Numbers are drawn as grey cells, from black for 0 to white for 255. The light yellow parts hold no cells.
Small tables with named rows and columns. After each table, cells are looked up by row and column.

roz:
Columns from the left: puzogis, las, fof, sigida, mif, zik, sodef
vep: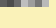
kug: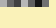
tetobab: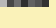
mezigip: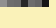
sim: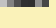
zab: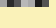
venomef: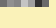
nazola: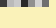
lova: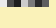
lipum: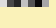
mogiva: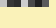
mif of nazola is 144
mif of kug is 96
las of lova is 75
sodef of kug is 113
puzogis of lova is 235
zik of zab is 28
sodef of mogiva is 91
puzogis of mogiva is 196
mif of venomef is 159
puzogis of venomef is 110
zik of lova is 42
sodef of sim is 70
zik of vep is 118
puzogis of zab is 164
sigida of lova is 204
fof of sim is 79
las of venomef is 144
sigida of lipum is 193
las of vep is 76
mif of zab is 170
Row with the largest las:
nazola

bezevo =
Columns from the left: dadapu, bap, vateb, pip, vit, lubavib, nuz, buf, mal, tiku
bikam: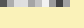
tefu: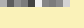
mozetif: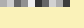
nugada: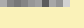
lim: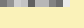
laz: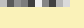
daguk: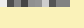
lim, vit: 96
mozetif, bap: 206
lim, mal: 109
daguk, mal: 130
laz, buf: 65
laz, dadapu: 192

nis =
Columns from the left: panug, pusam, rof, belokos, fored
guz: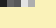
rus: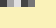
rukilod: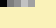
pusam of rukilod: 125
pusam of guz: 101
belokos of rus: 69
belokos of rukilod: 194
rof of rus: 224
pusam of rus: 166

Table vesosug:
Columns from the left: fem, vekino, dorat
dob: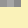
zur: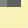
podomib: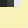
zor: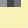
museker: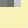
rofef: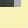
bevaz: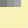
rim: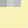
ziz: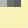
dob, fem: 149
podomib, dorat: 233
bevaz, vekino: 149
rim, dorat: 191
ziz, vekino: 111
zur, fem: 132
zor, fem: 151
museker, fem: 126
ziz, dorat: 94
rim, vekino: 204
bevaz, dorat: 167
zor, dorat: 114
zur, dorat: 95
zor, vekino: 70
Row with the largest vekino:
rim

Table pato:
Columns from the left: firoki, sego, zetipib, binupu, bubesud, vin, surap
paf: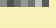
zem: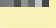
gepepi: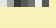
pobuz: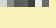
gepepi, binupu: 87
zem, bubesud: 103
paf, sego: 82
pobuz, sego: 138
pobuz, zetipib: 91
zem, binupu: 143
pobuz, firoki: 215
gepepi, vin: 238
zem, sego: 125
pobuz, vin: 234
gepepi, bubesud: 114
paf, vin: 193
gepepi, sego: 162
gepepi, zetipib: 58
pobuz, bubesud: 64
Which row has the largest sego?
gepepi

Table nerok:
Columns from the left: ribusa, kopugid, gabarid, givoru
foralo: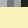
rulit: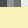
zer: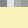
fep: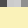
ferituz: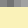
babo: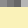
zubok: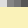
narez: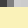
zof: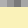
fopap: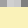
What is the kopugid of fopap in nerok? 208
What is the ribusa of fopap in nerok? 161
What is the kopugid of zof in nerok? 150
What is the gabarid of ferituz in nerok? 146
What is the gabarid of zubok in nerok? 117
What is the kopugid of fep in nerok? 203

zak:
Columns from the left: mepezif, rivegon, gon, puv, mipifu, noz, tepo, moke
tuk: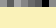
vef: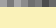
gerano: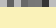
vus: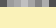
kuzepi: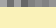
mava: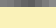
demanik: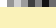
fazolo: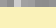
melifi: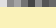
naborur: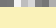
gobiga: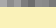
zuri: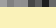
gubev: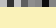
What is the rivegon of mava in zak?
123
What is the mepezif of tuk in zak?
150
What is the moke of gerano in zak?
189
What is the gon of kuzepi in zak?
162
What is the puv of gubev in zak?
95
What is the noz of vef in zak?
124
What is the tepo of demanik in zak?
19
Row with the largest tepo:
vus

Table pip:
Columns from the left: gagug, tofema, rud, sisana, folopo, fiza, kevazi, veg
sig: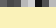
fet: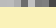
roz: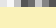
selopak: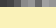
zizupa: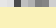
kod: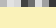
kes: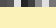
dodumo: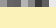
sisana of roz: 85
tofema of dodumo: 101
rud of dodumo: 98
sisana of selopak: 138
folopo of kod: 110
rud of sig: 82
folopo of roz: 109
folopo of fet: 193
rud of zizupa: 75
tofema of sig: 73
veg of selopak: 150
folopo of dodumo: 133
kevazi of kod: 160

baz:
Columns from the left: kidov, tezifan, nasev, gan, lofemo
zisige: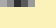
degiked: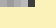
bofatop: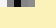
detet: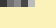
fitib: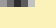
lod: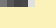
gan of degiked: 187
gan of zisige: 90
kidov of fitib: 155
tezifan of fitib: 107
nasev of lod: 69
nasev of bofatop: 12
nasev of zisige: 48
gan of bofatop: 133
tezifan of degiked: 156
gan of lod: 73
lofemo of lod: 224
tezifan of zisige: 136
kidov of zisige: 170
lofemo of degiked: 62
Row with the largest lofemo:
lod

